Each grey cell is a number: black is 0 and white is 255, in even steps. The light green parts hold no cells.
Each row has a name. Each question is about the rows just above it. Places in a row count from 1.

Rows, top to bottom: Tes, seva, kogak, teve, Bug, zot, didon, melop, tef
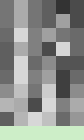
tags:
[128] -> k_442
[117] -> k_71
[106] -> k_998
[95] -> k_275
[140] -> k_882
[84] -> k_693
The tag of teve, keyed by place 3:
k_442
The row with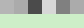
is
melop
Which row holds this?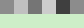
didon
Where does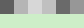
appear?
tef

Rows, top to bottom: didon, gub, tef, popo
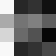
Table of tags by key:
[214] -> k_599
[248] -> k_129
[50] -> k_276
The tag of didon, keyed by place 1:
k_129
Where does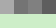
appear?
gub
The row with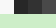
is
popo

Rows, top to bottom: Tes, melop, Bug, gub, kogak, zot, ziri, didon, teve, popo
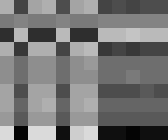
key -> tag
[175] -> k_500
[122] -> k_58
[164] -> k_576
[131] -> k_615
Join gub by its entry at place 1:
k_500
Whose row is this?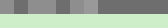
kogak
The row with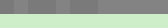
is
melop
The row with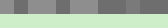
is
zot
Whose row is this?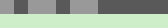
teve

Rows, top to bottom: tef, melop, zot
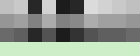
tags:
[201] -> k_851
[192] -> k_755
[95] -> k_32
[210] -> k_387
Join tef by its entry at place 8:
k_387
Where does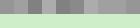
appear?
melop
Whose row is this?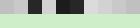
tef

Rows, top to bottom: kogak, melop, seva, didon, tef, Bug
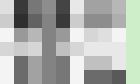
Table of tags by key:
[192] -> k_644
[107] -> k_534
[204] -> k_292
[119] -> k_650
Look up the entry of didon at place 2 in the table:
k_292
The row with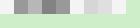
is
seva
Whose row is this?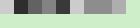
melop
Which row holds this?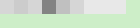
didon
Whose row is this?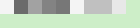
tef

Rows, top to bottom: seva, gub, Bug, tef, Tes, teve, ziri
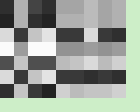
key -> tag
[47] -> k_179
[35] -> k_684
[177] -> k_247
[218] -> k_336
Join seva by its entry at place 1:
k_179
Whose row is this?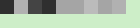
seva
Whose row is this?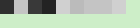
ziri
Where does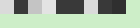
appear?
Bug

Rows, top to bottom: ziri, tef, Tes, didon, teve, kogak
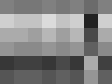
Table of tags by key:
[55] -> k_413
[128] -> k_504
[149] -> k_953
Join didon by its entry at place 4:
k_953
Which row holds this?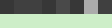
teve
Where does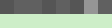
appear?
kogak
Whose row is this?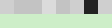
tef
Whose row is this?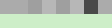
Tes
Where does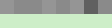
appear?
didon

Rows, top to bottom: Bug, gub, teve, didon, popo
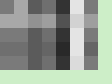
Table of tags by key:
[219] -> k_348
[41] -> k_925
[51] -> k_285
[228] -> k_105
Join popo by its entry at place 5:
k_285
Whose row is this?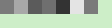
Bug
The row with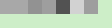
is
gub
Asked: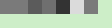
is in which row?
popo

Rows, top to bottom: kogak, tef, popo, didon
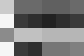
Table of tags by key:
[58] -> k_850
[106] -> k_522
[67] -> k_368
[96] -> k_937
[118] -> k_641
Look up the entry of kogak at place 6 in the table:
k_522
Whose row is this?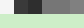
didon
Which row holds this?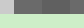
kogak
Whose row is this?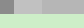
popo
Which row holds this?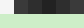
tef

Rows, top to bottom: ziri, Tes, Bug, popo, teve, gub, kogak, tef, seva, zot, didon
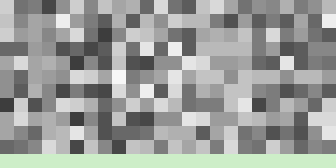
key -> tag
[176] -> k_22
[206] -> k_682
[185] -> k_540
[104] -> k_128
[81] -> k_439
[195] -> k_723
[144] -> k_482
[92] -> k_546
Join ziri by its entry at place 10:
k_22
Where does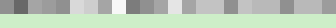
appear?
gub
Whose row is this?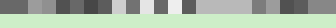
popo

